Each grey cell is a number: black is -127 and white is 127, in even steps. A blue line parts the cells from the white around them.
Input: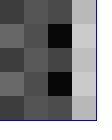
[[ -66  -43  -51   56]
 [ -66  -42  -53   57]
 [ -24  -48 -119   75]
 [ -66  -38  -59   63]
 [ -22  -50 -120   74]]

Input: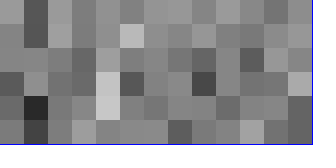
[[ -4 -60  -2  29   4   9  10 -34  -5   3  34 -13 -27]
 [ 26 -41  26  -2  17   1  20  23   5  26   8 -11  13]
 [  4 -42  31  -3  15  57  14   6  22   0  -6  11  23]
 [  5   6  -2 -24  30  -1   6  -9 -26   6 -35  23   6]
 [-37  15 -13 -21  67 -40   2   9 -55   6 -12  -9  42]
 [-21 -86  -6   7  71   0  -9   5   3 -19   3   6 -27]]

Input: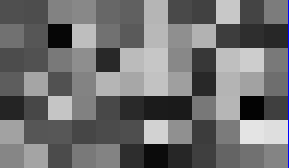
[[   6   36  -52   -6    3  -82 -116  -89  -64  -27  -14    4]
 [ -48  -50    2    8  -24  -31   53  -54  -62   72  -59   -3]
 [ -14  -41 -121   62  -14  -37   56   15   50  -66  -81  -88]
 [ -51  -46   -6   14  -87   59   70    8  -72   63   77   -6]
 [ -34   37  -46    3   53   39   66   31  -87   52   34  -17]
 [ -91  -56   69    1  -55  -86 -100 -101   -7   54 -124  -64]
 [  34  -41  -40  -57  -52  -49   82   16  -67   -4  100   94]]

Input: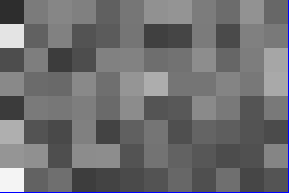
[[116 -29 -16 -66 -60 -53 -44 -24 -48 -16 -57 -43]
 [-82  -4   6   0 -31  -9  17  20  -3 -19  18 -24]
 [100 -30   1 -44 -36 -10 -63 -58  -4 -53   0  -6]
 [-50  -1 -67 -50   1   2 -17 -13  13 -25  -2  38]
 [  9 -20 -22   9 -16  21  45 -10 -10   4  -7  41]
 [-68  -5  -8  -1 -21  12 -43 -39  10  -6 -43  -6]
 [ 47 -44 -54   0 -60 -31 -10 -48 -27 -33 -44 -52]
 [ 21  16 -49  12  13 -44 -12 -29 -40 -51 -47   5]]

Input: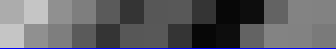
[[  69   16   -1  -37  -75  -40  -39  -75 -120 -114  -28    3    2   -5]
 [  44   69   16   -1  -37  -75  -40  -39  -75 -120 -114  -28    3    2]]

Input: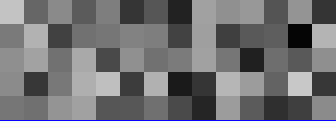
[[  -9  -15   19   33  -42  -40  -15  -53  -90   27  -36  -80  -64   11]
 [  66  -25   10  -37   -1  -74  -41  -94   32   16   25  -43   20  -75]
 [  -5   51  -62  -14   -8    1   -1  -60   31  -64  -38  -33 -122   52]
 [  14   34  -13   40  -54   17  -14   -4   32   -9  -95  -17  -38   14]
 [  11  -72   -7   47   63  -67   48 -101  -74   54   28  -29   72  -72]]
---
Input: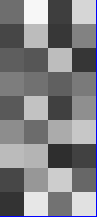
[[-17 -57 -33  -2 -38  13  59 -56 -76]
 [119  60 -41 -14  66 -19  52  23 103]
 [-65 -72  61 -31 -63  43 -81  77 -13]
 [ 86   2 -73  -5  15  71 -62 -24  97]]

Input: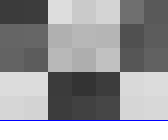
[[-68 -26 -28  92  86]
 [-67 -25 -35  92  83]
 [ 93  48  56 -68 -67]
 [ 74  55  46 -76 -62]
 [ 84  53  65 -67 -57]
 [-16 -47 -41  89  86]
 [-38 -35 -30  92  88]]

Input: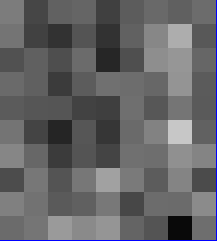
[[  -3  -11  -46  -21  -36  -11    6  -51    0  -20]
 [ -57  -62  -31  -31  -41  -59  -24   -8  -13  -10]
 [ -30  -77  -49  -68  -42  -90  -68  -43  -37   26]
 [ -26  -43  -20  -35  -61  -41  -43   -8  -31   10]
 [ -63  -77  -89  -15  -64  -73  -59   33   -7   21]
 [ -35  -30  -48  -18  -16  -21  -15   -5  -56  -27]
 [ -22    7   14  -24  -40    2  -17  -35  -19  -43]
 [ -31   45   22   20  -10   71   16    4  -20 -118]
 [ -19  -39  -25  -36  -37  -30    4  -52   11  -17]]

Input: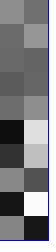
[[  14  -20  -22  -36  -18 -113  -77    8 -106    5]
 [ -15   22  -27  -25   14   95   63  -45  123 -104]]

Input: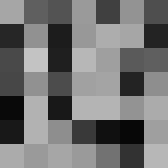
[[  38  -88  -54  -56 -118 -103   42]
 [ -31   17   66   16   49   49   26]
 [ -45  -98  -96  -50 -103   15   38]
 [  25   24   55   32   53  -71   25]
 [ -63   45   31   35   53 -111  -13]
 [  18   37  -38  -91   20 -119  -78]
 [ -49  -92  -31   15   42   31   54]]

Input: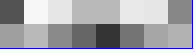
[[-44  30]
 [118  57]
 [103   9]
 [ 57 -26]
 [ 56 -74]
 [104 -11]
 [102  39]
 [  8  50]]

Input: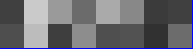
[[-63 -49]
 [ 74  60]
 [ 26 -65]
 [-20  13]
 [ 42 -48]
 [  8 -45]
 [-68 -78]
 [-63 -19]]

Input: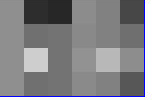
[[ 15  15  15  15]
 [-82 -15  78 -15]
 [-88 -12 -12 -12]
 [ 12   9  18  10]
 [  1   1  56   1]
 [-56 -16  13 -40]]
